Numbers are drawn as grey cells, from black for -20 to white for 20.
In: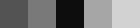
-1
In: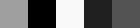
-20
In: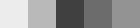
9
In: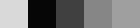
-19
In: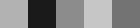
-16
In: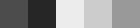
-14
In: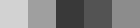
5
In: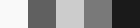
-5
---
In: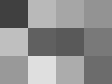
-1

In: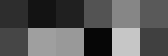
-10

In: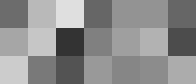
-8

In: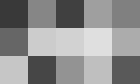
7

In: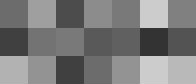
-7

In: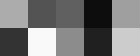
12

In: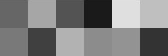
-12
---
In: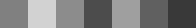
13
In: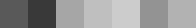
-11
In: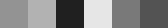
8
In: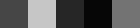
11
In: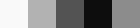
8
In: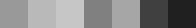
9
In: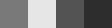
16
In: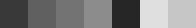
-5
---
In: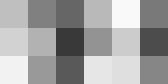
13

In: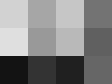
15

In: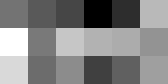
20

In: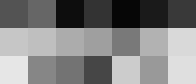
11

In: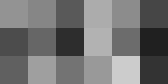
-8

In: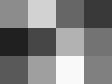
-15
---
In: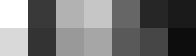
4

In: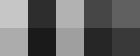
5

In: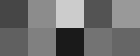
-16

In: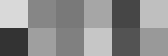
0

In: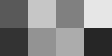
7

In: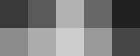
12

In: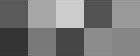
-9

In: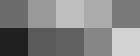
-5

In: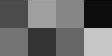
-4

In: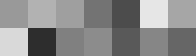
0
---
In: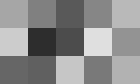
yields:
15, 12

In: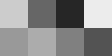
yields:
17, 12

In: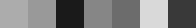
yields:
14, 7

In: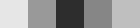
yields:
16, 10

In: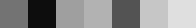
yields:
15, 11

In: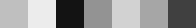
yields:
17, 13

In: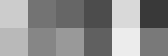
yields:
17, 14

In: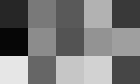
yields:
16, 13
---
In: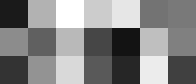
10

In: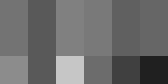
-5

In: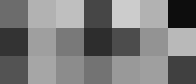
3

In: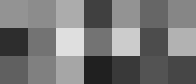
-8

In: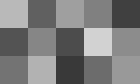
13

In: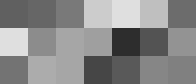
-7

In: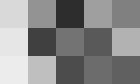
-6

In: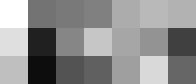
3
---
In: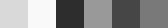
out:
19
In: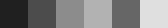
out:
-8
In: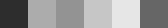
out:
7
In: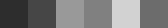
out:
-9
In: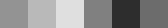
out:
9
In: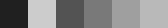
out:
12
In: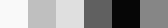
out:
10
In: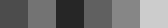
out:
-2
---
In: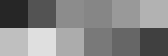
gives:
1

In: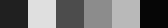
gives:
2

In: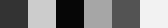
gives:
6

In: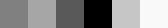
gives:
-20

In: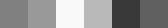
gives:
9

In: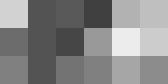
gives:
-10

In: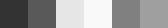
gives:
19
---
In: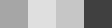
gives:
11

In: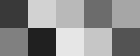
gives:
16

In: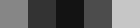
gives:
-17

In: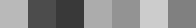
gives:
-11

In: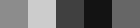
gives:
-10

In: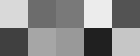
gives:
4

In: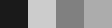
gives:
0

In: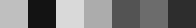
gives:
14

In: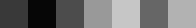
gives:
-8

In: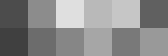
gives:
1
